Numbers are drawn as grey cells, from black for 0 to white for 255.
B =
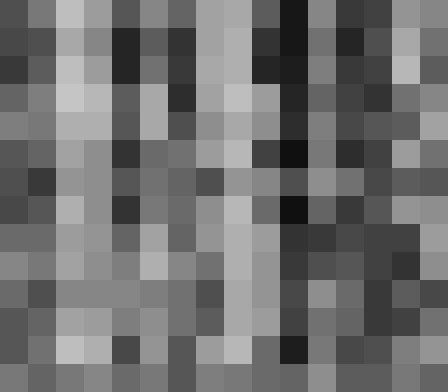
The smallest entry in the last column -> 72
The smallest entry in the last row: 86
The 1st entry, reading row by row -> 79
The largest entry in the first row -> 190
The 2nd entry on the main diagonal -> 79
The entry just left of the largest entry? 126
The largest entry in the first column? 134
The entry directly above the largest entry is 190
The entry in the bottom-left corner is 120
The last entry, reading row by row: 100
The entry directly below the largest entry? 175
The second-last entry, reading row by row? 120
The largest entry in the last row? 142
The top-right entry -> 134
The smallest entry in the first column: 57
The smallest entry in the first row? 23
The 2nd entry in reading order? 120
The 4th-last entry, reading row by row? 92
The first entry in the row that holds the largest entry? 100

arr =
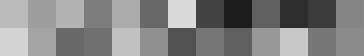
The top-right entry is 132
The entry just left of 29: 67
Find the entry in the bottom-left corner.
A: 211
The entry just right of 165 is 104
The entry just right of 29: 96
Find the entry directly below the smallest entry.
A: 96

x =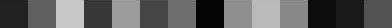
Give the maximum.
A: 200
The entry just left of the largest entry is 95

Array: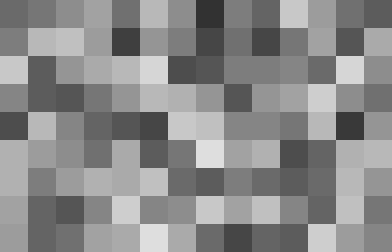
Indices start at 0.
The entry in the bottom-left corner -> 156
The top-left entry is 106
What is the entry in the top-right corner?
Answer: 92
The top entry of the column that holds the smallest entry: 50
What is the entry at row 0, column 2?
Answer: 141
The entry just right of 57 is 149
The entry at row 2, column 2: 149
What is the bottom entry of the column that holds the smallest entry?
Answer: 106
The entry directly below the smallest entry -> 70
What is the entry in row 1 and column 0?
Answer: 125
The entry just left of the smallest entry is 141
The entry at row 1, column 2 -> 192
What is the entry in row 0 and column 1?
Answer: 118
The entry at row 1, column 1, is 184
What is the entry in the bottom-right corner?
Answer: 133
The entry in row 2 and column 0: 200

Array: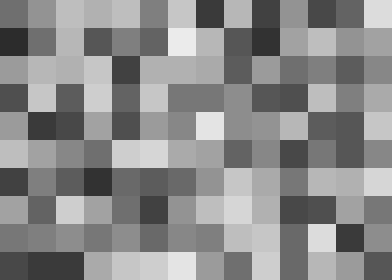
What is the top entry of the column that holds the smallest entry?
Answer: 111
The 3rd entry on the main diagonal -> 177
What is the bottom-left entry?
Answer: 72
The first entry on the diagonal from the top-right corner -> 220
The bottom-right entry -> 86
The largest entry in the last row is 228
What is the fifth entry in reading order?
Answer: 190
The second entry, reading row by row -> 147
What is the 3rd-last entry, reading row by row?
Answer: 183
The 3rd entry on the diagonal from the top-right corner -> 127
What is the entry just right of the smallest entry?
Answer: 111
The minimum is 44
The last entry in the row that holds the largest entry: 162
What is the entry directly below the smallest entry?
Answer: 155
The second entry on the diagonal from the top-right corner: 147
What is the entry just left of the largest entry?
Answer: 99
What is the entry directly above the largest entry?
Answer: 198
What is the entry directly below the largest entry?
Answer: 177

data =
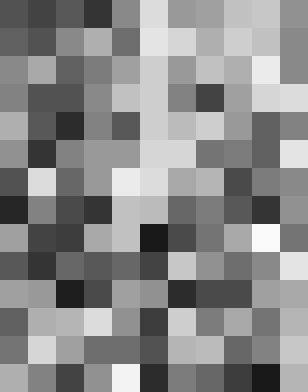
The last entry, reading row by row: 181
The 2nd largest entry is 243
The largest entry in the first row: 220
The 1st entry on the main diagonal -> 82
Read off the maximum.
249
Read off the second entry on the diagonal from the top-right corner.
193
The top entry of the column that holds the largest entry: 199
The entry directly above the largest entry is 52
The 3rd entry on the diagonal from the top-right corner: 175
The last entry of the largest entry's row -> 116
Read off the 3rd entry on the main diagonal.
96
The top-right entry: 145
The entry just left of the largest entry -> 168
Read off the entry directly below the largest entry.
137
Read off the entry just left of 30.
153
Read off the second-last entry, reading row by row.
24
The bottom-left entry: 175
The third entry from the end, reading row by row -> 60
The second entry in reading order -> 67

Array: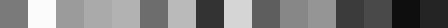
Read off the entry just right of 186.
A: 51
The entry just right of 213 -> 94
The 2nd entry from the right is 14
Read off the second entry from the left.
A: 251
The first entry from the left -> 122
